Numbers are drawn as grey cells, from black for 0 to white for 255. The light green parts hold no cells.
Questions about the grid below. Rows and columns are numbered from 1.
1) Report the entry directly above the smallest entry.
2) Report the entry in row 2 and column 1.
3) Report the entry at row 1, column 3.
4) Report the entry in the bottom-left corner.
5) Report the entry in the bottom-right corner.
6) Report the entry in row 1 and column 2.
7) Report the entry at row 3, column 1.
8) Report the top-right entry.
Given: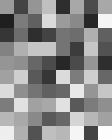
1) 155
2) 31
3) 149
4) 238
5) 253
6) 67
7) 54
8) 168

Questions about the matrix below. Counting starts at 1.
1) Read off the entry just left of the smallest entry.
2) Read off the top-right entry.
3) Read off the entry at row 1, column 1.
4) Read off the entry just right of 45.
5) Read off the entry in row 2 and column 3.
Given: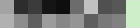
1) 21
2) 87
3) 163
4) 59
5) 94

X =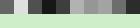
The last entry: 44
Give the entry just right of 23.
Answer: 62

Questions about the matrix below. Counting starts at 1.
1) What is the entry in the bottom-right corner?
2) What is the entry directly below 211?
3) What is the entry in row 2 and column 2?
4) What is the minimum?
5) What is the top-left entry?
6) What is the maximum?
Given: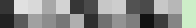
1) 133
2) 119
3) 90
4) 18
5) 54
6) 224

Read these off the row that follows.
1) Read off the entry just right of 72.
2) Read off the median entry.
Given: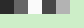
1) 179
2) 102

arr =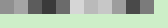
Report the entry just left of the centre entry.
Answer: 107
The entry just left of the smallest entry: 92

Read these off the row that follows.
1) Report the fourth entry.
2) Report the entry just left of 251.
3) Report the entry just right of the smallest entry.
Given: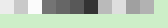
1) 116
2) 201
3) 186

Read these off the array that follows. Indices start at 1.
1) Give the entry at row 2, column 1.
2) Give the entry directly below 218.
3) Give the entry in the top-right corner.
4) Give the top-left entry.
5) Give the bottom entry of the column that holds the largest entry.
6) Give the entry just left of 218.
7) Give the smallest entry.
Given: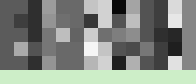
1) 91
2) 231
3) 133
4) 91
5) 182
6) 62
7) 8
